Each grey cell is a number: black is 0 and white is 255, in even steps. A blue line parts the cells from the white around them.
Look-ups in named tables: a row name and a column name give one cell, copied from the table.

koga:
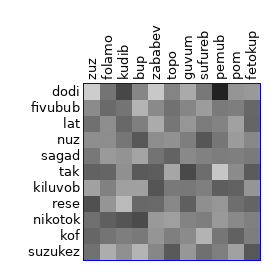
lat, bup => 127
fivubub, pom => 126
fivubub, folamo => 106
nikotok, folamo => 95
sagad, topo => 99
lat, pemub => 131
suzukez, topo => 89
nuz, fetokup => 136
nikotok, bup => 75
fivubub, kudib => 116
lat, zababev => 171
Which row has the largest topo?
tak

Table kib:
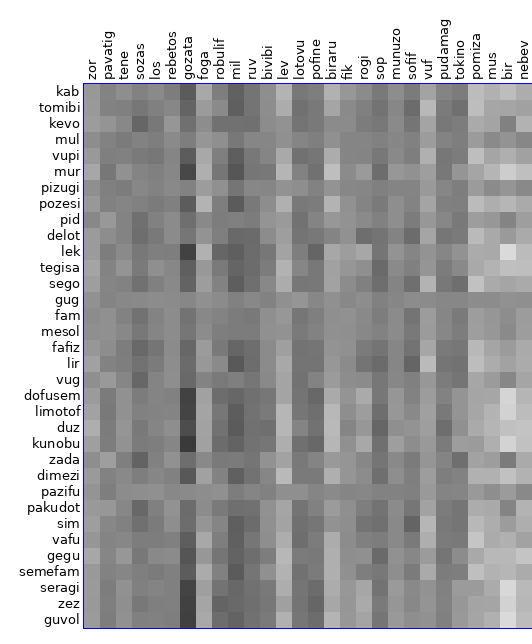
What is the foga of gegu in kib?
151
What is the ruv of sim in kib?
108
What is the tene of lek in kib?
138
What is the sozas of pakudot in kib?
104
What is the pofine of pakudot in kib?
129
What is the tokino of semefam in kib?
126
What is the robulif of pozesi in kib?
126
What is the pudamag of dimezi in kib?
126
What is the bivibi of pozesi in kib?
141
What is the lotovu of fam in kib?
118
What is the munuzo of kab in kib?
141
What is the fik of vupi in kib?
133
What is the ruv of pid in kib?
124
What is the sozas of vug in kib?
103
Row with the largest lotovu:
gug

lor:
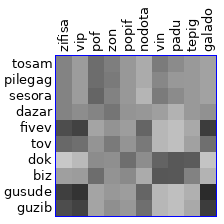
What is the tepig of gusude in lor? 176
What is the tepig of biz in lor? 130
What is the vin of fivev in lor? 183
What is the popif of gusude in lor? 157
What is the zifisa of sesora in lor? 131
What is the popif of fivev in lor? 157
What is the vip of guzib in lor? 66
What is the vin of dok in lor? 99
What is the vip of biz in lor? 156
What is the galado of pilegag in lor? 162
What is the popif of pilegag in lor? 152
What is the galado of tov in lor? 111
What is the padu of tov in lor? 191

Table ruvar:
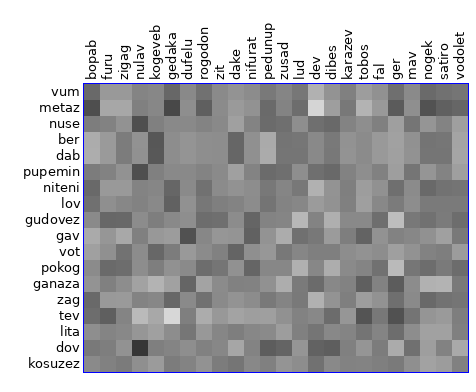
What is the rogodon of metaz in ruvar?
95
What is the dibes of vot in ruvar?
127
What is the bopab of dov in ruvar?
121
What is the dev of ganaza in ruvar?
107
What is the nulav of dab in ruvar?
145
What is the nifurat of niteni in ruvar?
141
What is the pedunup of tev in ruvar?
159
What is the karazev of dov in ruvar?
128
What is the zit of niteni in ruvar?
139
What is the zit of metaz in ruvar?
139
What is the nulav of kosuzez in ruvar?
143
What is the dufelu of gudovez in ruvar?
142
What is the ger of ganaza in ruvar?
92
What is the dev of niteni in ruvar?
177
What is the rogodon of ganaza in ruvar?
163

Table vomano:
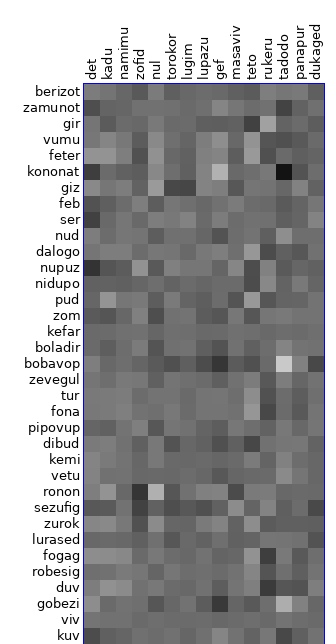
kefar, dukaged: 111
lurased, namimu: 104
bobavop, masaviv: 91
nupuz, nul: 89
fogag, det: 141
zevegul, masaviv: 113
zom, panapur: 115
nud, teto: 115
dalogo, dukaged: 113
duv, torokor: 107
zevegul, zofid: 119
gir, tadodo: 99
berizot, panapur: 121
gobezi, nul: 86
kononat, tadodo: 19
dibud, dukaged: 99
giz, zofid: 98
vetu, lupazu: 103
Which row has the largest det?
feter

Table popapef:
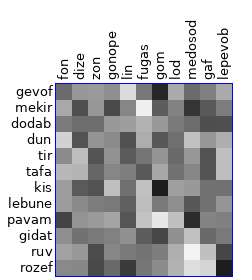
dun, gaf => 151
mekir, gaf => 89
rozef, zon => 73
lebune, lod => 143
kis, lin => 112
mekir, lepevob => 124
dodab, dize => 110
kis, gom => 29
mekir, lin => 134

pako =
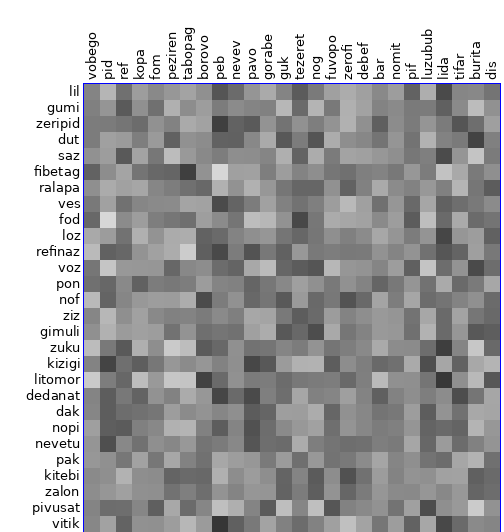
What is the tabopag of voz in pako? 136
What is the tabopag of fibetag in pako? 63
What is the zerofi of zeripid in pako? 177
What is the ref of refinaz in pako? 103
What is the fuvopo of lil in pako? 160
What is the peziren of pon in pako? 120
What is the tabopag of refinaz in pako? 204
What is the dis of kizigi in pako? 180
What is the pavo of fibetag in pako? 161
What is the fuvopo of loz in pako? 143

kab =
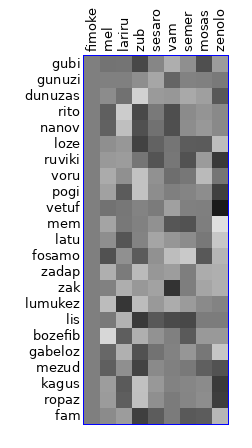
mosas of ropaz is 141
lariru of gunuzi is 128
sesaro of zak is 162
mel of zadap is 175
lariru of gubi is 116
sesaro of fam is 92
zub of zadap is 186
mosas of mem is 126
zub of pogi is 194
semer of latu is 140
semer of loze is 92
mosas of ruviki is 155
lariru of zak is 174
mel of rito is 95
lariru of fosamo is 144
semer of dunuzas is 169
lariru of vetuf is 119
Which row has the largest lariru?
rito

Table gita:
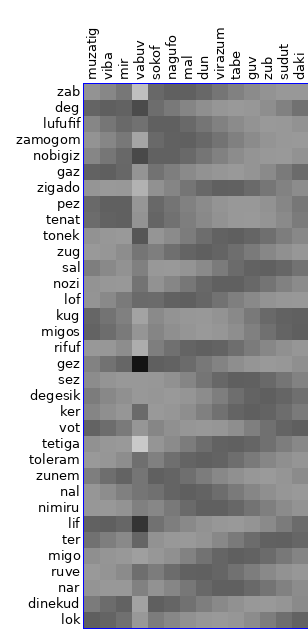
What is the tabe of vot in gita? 142
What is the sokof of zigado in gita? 145
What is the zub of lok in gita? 125
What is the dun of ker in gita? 128
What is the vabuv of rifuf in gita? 173
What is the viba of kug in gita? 115
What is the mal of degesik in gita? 149
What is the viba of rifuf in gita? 151
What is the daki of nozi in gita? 139
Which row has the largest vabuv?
tetiga

